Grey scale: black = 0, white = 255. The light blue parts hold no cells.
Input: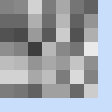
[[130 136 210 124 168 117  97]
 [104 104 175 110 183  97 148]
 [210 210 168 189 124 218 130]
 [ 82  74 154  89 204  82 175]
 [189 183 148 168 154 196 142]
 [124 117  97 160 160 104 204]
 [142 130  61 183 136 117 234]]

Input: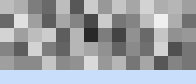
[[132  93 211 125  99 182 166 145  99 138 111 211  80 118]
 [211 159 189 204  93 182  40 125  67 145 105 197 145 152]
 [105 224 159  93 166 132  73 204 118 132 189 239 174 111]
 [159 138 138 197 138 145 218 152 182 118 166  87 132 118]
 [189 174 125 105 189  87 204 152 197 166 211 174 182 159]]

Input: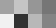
[[241  50 184 132]
 [162 197 150 118]]

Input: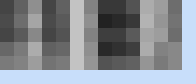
[[103 122 172  97 103 195 143  41  49  62 172 130 136]
 [ 75 109 165  75  90 195 143  34  41  56 179 149 115]
 [122 130 157 115 122 195 149  83  90  97 149 122 136]
 [ 69  97 143  69  97 195 130  56  56  83 172 157 109]
 [ 69  90 136  69  83 195 130  62  62  90 165 157 109]]

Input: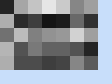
[[ 36 166 196 230 202 134 159]
 [113 188 128 146 152 210 159]
 [181  83 121  98  98  83  36]
 [174  76  76  62  68 134  91]
 [174  43  62  21  28 105  49]]

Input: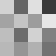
[[210 101 224  58]
 [190 108 210 129]
 [184 149 177 114]
 [163 196 156 231]]
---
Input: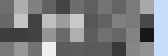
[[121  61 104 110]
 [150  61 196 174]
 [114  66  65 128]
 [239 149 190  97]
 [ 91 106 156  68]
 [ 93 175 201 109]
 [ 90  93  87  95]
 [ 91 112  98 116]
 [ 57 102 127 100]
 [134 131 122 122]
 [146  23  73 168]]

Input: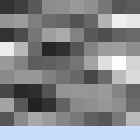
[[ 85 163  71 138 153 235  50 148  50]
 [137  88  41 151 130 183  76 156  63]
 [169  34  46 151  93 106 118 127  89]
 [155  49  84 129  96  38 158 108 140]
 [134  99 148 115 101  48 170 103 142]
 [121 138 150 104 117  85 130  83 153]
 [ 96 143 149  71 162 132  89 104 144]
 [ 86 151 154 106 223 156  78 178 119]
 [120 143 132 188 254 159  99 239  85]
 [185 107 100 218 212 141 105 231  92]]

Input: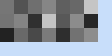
[[ 34 116 118]
 [105 132  83]
 [ 73  48 111]
 [123 196 134]
 [ 46  88  95]
 [114 140 104]
 [141  39 197]]

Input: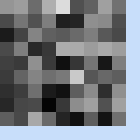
[[ 94  39  47  59  64  74  27  74 149]
 [ 73  71  61 100  58 126  68 117 157]
 [168  74 111 132 144  40 132  81 108]
 [105   4  27 111  58  56  96 126 175]
 [ 36  56  17 121  16 172  90  31 220]
 [ 16 141  94 201  54 170 106  36  80]
 [ 93 160 139  86 117 156 126 143  97]
 [ 19  81  46 104  23 169  88 138 160]
 [112 160 143  94 126 157  73  78 113]]

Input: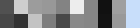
[[ 71  81]
 [ 50 206]
 [195 156]
 [125 152]
 [ 72 131]
 [137 237]
 [134 134]
 [ 19  17]
 [153 159]]

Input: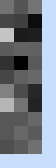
[[ 79  87  87 182 129  71  49  91 196  69 114]
 [ 90 104  87 115  76  97   2  98  27  64  85]
 [112  90 104  35  39 104  89  97  31  12 115]]

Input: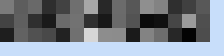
[[ 30  67 123]
 [ 98  95  93]
 [ 81  47 105]
 [ 73  26  46]
 [ 34 107  66]
 [112 114 111]
 [214  48 167]
 [141  24  40]
 [140 106 107]
 [ 26  83  87]
 [131  11 143]
 [109  16 131]
 [ 39  70  47]
 [  3 155  64]
 [ 77  79  88]]

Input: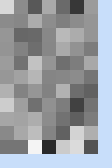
[[117 137 166 205 177 151 156 148 150 139 216]
 [117 168 163 159 131 162 114 130 103 135 140]
 [244 189 173 112 150 182 194 110 105 172  88]
 [ 41 132 140 145 130 133 149 135 136 141 169]
 [203  97 114 125 178 135 111 170 185 127 106]
 [219 211  95  65 109 140 125 146 172 140  55]
 [ 83 175 124 115  97 117 168 124 149 149 155]]
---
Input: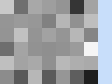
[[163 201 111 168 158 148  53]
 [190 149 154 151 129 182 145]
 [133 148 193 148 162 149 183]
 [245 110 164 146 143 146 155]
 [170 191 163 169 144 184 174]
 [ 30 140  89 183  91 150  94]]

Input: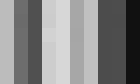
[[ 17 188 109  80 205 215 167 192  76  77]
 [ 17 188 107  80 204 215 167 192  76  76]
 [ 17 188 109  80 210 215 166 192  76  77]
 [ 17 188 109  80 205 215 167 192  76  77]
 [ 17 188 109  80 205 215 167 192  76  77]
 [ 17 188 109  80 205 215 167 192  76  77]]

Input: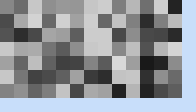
[[ 35 135 108 199 143 152 150 198 205 126 183 111 206]
 [187  75 168 211 104 208 161 206 103 194 128  44 127]
 [ 42  83  45  73 165 158  94 204 204  73 141  73  70]
 [213 200 167 171 116  91 142 200 204 136 190  82 181]
 [140 161 101 190  97  64  67 132  91 217 158  25  35]
 [106 199 119  66  75  96 161  59  45 195 198  48 143]
 [ 94 130 144 100 126 195  71 169 161  34 181  34  74]]

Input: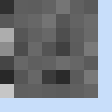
[[ 89  48  94  93  99 117  96]
 [107  88  98 103 116  86  99]
 [106 173  86  97 104  78  94]
 [121 141  76 105  84  64  92]
 [ 91  69 103  95  98 109 102]
 [120  40  86 103  59  42  91]
 [101 198  95  96  93  91  96]]

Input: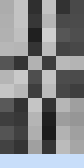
[[ 73 172 195  47 193  50]
 [ 75 175 195  55 181  74]
 [ 78 177 191  32 207  86]
 [ 72 183 181  52 188  68]
 [180  85  52 178  61 185]
 [ 75 181 201  78 196  76]
 [ 62 197 183  62 187  71]
 [159  89  51 197  52 182]
 [150  62  56 181  31 157]
 [160  84  65 175  27 178]
 [166  66  52 160  52 187]]

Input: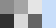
[[229 139 165]
 [101  49 217]]
